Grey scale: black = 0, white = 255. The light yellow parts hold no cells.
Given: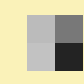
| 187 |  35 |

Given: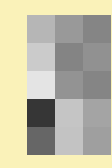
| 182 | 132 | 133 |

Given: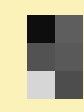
| 14 | 89 |

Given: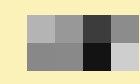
| 180 | 137 |

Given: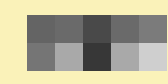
| 100 | 169 |

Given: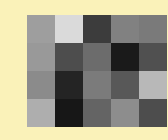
| 158 |  77 | 123 | 141 |

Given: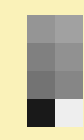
| 149 | 145 |
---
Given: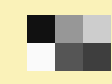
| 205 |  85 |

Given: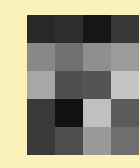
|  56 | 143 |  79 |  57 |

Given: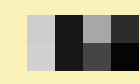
| 44 | 69 |

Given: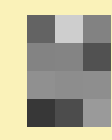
| 130 | 132 | 144 |

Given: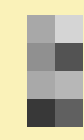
| 213 | 144 |

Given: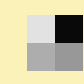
|   9 | 173 |

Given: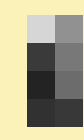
| 145 |  58 |

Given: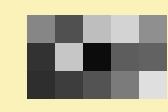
| 143 |  93 |  83 |

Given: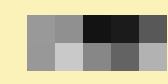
| 88 | 99 |
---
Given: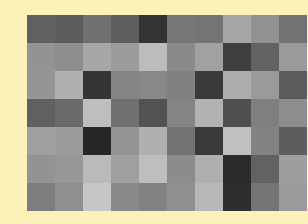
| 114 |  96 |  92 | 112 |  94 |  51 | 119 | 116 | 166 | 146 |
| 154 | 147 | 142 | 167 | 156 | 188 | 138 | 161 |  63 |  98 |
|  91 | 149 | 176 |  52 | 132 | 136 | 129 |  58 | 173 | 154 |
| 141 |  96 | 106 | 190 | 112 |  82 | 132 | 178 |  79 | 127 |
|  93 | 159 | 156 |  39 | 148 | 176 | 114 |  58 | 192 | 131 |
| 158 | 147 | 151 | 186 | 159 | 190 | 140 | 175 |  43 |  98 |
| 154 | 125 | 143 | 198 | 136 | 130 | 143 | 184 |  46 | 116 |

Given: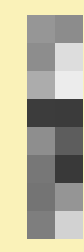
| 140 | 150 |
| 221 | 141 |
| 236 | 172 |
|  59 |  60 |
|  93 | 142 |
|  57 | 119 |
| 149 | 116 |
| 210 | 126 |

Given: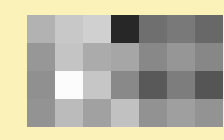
| 104 | 178 | 200 | 208 |  39 | 111 | 121 |
| 135 | 151 | 196 | 171 | 166 | 136 | 150 |
|  85 | 144 | 252 | 198 | 137 |  89 | 125 |
| 147 | 147 | 187 | 161 | 193 | 146 | 159 |

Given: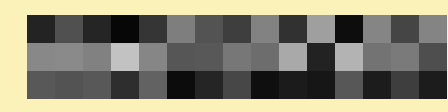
| 132 |  35 |  80 |  37 |   7 |  53 | 126 |  83 |  62 | 130 |  49 | 159 |  13 | 133 |  69 |
|  78 | 136 | 138 | 129 | 194 | 134 |  86 |  88 | 119 | 109 | 169 |  34 | 179 | 115 | 122 |
|  28 |  88 |  83 |  88 |  46 |  98 |  12 |  37 |  71 |  15 |  27 |  22 |  87 |  28 |  62 |

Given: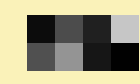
| 198 |  12 |  76 |  32 |
|   1 |  80 | 148 |  22 |

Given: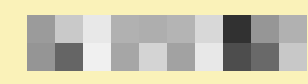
| 177 | 155 | 201 | 232 | 177 | 174 | 180 | 216 |  49 | 150 |
| 200 | 149 | 101 | 240 | 166 | 212 | 162 | 232 |  77 | 105 |

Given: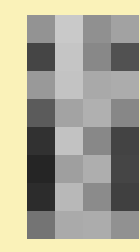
| 162 | 147 | 201 | 144 |
|  81 |  69 | 197 | 136 |
| 172 | 153 | 195 | 169 |
| 135 |  91 | 163 | 176 |
|  67 |  49 | 194 | 136 |
|  69 |  37 | 159 | 174 |
|  64 |  44 | 184 | 139 |
| 145 | 116 | 170 | 172 |
